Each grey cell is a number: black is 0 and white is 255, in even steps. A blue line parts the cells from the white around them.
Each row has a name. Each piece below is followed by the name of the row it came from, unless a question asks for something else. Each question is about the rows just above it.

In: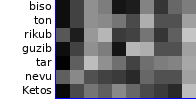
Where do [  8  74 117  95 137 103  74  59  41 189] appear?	Ketos
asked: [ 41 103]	nevu
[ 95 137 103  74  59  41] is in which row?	Ketos
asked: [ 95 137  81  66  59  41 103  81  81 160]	nevu

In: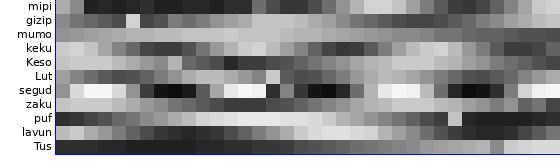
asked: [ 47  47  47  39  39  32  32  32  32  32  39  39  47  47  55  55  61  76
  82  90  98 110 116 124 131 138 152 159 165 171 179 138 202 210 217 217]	Tus
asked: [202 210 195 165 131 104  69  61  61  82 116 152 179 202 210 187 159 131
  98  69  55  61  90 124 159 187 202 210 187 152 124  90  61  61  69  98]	keku
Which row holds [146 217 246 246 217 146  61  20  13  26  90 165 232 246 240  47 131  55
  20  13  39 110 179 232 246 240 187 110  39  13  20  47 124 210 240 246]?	segud
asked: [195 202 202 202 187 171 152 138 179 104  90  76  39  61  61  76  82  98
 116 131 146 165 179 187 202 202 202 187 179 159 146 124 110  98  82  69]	Keso
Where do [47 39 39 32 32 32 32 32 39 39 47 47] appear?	Tus
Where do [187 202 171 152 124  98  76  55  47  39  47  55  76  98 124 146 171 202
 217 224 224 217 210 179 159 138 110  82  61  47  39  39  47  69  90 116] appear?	lavun
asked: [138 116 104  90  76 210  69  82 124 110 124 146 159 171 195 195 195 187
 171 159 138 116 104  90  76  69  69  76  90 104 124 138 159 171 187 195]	gizip

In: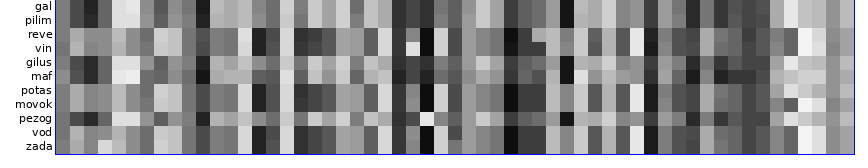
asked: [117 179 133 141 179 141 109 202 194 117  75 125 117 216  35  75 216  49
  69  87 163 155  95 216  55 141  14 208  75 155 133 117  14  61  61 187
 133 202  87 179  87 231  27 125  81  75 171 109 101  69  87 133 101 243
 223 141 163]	vod
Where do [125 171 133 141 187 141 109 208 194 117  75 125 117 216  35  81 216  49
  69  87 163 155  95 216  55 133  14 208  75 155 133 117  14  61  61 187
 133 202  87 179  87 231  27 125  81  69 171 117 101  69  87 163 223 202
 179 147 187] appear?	potas
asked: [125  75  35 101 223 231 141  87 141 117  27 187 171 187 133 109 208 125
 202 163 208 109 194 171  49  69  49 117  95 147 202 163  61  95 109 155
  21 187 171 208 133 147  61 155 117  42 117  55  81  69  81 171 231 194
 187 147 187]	gal

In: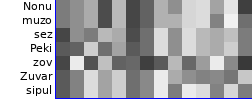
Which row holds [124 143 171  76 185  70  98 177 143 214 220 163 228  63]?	Nonu
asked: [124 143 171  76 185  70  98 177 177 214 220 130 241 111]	muzo

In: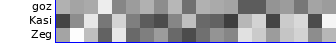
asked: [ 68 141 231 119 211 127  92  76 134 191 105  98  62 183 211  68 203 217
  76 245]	Kasi

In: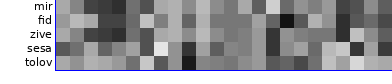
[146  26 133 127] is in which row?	tolov
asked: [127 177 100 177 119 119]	fid
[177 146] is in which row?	fid

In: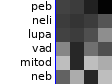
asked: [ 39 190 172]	mitod
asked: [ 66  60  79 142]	lupa
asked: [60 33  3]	peb
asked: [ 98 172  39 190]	neb
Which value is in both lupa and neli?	[60]
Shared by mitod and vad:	[39]
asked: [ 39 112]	vad

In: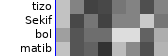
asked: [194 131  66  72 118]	tizo
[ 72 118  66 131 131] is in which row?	Sekif
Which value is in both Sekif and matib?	[194]

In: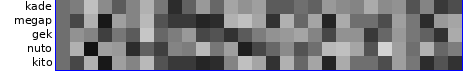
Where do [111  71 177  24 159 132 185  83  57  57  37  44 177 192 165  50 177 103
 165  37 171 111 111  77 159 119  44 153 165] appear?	megap
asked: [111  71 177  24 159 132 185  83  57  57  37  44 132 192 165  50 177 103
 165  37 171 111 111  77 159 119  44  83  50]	kito

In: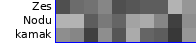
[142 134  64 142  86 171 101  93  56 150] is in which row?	kamak
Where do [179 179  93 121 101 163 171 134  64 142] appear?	Nodu
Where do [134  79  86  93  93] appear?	Zes
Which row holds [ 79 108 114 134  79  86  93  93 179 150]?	Zes

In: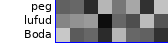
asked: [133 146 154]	lufud
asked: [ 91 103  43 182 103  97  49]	Boda
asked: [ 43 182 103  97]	Boda
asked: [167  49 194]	peg
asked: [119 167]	peg
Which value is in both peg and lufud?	[103]

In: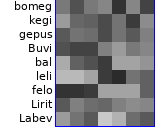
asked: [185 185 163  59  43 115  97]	leli
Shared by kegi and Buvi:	[155]
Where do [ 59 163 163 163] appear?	felo
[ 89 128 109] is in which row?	Lirit
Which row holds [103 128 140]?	Lirit
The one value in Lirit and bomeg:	[134]
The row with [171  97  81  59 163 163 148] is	bal

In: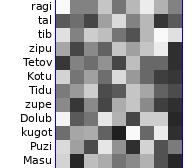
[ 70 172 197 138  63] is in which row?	zupe
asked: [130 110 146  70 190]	Tetov
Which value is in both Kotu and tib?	[117]

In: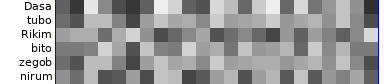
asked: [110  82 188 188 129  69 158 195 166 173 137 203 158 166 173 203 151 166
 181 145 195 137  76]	tubo
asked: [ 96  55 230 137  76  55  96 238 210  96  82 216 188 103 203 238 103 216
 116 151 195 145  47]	Dasa

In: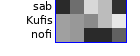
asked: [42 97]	nofi
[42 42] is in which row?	nofi
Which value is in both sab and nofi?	[42]
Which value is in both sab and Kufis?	[188]

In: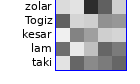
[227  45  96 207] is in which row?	zolar
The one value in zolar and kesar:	[207]
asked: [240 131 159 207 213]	kesar
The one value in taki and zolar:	[227]
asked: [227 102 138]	taki
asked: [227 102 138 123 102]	taki
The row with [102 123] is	lam

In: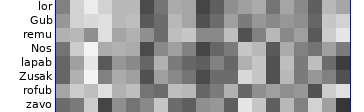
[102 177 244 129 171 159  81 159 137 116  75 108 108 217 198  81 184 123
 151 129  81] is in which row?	Zusak
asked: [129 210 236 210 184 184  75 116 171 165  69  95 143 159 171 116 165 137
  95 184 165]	lor
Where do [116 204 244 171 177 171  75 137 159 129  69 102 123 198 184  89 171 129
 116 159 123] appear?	Nos

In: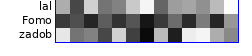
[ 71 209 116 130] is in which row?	lal
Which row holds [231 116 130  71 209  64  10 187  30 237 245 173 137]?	zadob

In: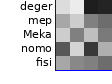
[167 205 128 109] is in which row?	mep

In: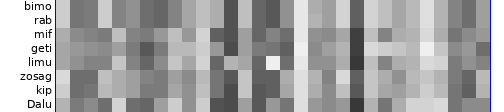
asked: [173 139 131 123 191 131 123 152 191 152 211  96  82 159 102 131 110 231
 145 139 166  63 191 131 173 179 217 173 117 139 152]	mif
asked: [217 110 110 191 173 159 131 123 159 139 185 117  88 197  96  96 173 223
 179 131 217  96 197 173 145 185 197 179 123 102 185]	zosag

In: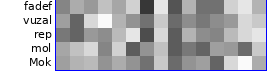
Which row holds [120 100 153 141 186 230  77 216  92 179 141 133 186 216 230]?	rep
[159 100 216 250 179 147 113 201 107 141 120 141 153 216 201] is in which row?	vuzal
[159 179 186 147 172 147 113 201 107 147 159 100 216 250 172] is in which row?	Mok
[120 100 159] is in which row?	mol
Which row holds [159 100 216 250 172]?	Mok

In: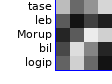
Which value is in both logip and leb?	[19]
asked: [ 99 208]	logip
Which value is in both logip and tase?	[105]
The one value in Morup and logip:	[208]
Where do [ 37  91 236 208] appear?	Morup
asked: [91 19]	leb

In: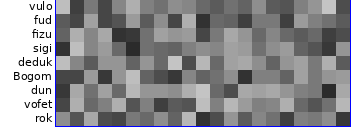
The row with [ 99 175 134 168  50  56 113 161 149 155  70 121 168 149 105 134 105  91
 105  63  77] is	fizu
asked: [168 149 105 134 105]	fizu
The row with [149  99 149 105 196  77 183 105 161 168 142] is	deduk
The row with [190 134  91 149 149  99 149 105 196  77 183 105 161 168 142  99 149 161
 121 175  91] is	deduk
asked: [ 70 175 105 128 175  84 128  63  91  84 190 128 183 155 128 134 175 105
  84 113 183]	vofet
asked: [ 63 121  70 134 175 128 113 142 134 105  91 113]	vulo
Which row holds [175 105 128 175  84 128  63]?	vofet

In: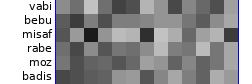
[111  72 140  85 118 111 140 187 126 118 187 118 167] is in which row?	rabe
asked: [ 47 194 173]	misaf
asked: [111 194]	vabi
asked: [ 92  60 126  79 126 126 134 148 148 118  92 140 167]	bebu
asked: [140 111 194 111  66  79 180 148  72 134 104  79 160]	vabi

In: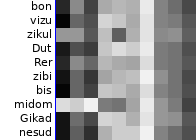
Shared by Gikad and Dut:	[205]
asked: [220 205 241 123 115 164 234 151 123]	midom
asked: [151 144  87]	Gikad
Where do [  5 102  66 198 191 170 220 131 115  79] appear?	bis
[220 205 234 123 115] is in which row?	Dut

